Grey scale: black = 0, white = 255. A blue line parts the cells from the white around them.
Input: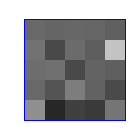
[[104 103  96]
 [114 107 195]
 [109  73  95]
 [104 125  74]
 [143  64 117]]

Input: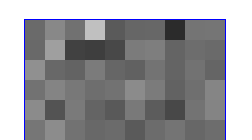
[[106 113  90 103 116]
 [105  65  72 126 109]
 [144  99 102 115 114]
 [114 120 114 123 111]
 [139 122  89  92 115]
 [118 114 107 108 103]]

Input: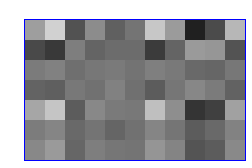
[[158  82  96 199  32 183]
 [ 73 126 108  59 154  83]
 [123 111 122 127 105 119]
 [ 99 120 129  92 135  98]
 [166  92 122 191  52 161]
 [124 105 101 133  92 130]
 [136 102 118 149  84 137]]

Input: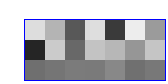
[[221  88  58 155]
 [ 37 104 183 197]
 [111 123 136 120]]

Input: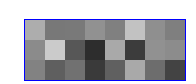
[[173 121 128 143]
 [139  87 169 145]
 [130 113  96 109]]

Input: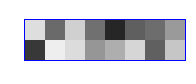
[[222 208  38 109]
 [ 56 220 174  96]]
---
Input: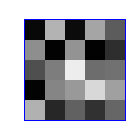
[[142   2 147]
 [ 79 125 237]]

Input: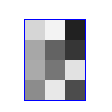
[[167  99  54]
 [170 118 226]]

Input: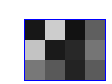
[[195  26  40]
 [120  89  35]]

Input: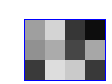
[[145 171  70]
 [ 58 221 202]]

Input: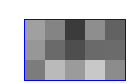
[[151 106  78]
 [124 186 155]]

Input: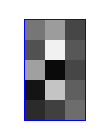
[[ 81 241  87]
 [160  10  70]]

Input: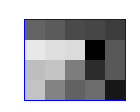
[[232 223 219]
 [190 196 125]]

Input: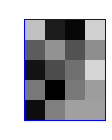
[[ 92 146  82]
 [ 19  76 112]]
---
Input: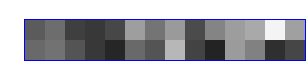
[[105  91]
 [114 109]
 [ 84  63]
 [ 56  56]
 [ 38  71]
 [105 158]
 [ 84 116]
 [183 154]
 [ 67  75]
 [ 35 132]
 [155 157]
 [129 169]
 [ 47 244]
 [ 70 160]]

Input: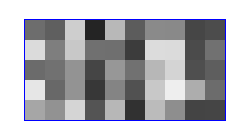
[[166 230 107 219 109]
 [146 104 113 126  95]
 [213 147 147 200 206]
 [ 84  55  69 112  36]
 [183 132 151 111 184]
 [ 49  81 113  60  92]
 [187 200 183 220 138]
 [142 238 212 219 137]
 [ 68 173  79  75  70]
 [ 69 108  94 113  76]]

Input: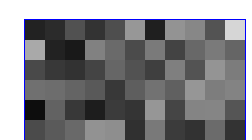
[[ 75  13 112  73 169  34]
 [ 90  98 109  56  34  43]
 [105  56 100  50  25  81]
 [146  29  89  68 129  51]
 [142  59  56 102 106  78]
 [ 48  52  94  82  75 151]
 [121 150 114  63 122  31]
 [ 59  69  96 127  67 147]
 [ 50 132 150  83 104 135]
 [107 133 125 148 122  83]
 [ 51  85 131 124 101 214]]

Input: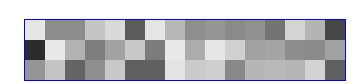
[[150  44 230]
 [197 232 140]
 [100 178 140]
 [143 126 197]
 [200 162 217]
 [ 96 200  91]
 [ 96 124 229]
 [228 233 184]
 [202 172 142]
 [207 230 149]
 [137 208 138]
 [182 161 144]
 [185 165 116]
 [181 141 212]
 [211 139 180]
 [ 96 162  71]]

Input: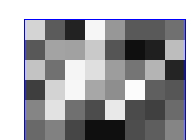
[[105 133  62 195  88 212]
 [129 226 211 113 163  91]
 [ 70 112 247 245 161  34]
 [ 15  76 167 223 201 246]
 [ 15 233 142 157  85 151]
 [ 77  75 252 117  15  89]
 [ 94  64  95 180  31  89]
 [133 107  86  36 189 112]]

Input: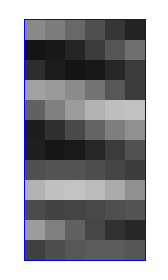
[[ 64 155  75 178  80  31  29  97 161  46  20 137]
 [ 77 127  67 192  84  22  48 127 154  28  24 124]
 [ 87  97  68 195  84  25  73 155 139  20  37 104]
 [ 91  70  72 188  78  38 101 178 115  24  60  80]
 [ 91  49  79 170  69  59 126 190  87  38  85  54]
 [ 86  39  83 144  61  82 144 193  59  59 111  35]]

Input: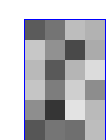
[[ 86 142 197 185 199  91]
 [117  53 125  89 145 116]
 [111 227 207 181  73 189]
 [189 186 141 220 171 178]]

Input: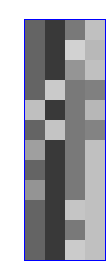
[[100 100 100 148 100 159 100 191 100 100 100 100]
 [ 57  57  57  57  57  57 196  57 202  57  57  57]
 [203 121 197 121 121 121 121 121 121 149 210 121]
 [192 192 192 192 192 192 131 183 128 192 184 192]]
